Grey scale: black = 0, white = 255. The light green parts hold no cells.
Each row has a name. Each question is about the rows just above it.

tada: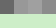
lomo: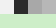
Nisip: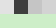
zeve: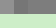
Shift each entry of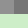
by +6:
[151 124]
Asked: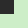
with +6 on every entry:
[49]
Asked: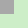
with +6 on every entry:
[174]
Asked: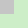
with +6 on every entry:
[203]
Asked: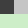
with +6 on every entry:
[ 68 203]
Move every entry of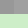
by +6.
[158 166]
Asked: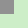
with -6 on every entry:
[139]

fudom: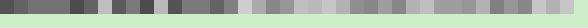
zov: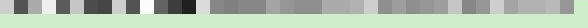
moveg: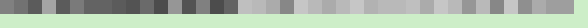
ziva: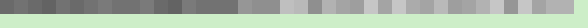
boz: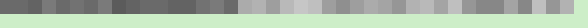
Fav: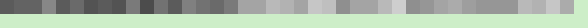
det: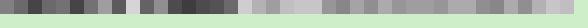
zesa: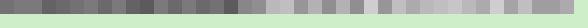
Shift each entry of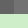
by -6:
[ 93 108]
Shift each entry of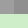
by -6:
[152 137]
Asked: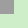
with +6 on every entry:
[164]
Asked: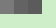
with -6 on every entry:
[116  93  85]
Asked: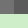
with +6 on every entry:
[120  97]

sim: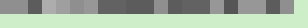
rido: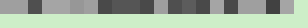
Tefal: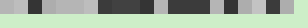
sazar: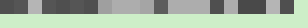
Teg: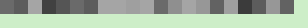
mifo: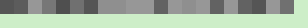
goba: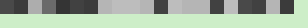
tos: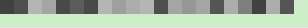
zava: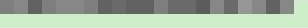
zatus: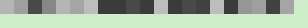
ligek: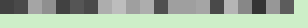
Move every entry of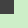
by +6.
[71]
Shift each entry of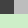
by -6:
[ 59 183]

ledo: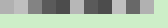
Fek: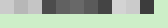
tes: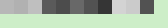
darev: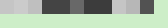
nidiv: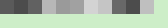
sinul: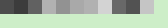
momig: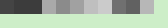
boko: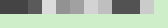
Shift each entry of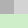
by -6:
[171 205]
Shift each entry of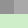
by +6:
[152 175]

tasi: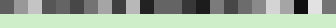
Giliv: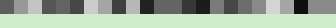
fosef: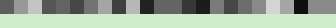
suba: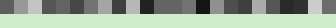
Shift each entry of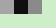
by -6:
[159   9 132]
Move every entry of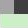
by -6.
[159  57]
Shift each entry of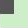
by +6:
[92]
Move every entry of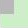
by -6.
[178]
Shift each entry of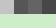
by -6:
[190  80  94  65]
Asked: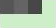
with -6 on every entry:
[80 94 65]
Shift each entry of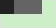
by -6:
[28 94 94]

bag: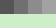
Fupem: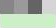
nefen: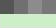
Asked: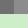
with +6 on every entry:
[118 146]
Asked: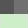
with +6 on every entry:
[ 91 118]
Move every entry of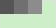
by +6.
[ 91 118 146]
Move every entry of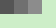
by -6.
[ 79 106 134]
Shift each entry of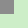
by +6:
[146]
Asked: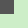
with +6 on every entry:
[91]
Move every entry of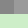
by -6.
[128 148]

